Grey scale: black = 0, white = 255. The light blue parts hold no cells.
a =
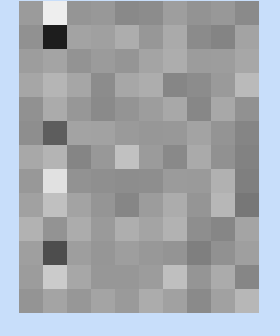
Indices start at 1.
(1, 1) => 155
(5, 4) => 138
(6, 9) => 148
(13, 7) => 161
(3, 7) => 173
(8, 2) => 225
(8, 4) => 143
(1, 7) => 158
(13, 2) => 164
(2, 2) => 29
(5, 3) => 151
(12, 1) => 156
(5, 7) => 168
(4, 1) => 166
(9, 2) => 192
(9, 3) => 163
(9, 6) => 156
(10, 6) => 164
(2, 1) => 145
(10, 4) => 154
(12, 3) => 167
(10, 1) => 178
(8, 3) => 146
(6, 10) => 133
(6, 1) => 142
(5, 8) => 135
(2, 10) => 163
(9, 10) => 119
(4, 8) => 140
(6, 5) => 154
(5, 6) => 157
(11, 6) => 152
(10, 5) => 174
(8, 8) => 154
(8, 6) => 142
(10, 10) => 164

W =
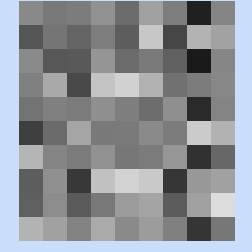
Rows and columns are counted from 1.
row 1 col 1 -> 137
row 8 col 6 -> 201
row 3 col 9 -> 134
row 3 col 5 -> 108
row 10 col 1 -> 179
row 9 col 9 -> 220
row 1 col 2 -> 120
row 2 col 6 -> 199
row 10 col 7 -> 128
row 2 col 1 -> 85
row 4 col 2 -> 169
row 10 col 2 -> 161
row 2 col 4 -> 125
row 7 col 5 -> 119
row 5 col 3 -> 123
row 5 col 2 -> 128
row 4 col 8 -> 124
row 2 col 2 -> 117
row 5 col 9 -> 132
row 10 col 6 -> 156
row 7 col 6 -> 123
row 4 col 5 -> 209
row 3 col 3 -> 89
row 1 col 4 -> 145
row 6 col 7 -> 123
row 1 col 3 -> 124
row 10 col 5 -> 138

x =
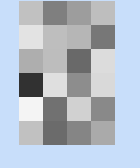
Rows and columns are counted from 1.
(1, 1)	193
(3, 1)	174
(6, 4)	170
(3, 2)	189
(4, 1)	49
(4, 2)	223
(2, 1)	227
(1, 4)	190

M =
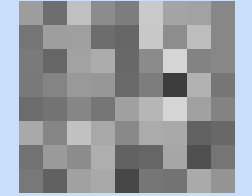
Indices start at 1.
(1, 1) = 157
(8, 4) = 169
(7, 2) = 154
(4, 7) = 61
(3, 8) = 131
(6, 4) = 168
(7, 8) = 80
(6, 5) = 137
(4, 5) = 105
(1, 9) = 135
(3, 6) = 139
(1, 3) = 192
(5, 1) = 108
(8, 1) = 120
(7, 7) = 166
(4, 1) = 121
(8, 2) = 97
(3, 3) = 162
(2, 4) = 109
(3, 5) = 104
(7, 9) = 117
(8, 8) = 170
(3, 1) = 122

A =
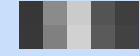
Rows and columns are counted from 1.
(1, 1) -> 55
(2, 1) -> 56
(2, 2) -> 128
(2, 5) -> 66

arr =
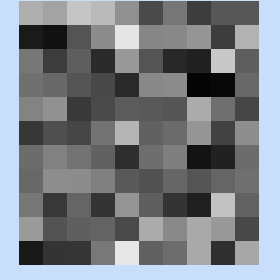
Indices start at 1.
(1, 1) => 174
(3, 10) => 94
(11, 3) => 53
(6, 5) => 181
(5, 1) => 131
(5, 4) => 74
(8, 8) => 85
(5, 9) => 111
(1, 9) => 87
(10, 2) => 83
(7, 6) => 110
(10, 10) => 72
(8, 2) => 141
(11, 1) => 24
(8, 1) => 104
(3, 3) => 94
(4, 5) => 41
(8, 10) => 112
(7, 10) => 108
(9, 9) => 194
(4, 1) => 112
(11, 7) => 109
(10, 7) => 137
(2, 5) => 229
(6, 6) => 97
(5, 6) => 89

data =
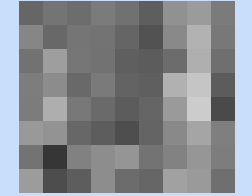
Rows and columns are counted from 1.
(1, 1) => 102
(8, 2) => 77
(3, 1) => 114
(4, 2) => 140
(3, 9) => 111
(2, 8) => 178
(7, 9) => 125
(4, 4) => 122
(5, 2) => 174
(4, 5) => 99
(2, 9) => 120
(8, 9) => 111
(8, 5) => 108
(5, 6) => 101
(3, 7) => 108
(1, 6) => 94
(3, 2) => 158
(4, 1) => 125
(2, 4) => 115
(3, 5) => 95
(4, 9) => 92
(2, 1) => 134

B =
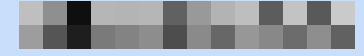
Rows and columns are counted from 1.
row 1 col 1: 191
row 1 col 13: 89
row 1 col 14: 202
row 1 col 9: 179
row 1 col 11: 92
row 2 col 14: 97
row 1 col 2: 143
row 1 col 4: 182
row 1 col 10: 190
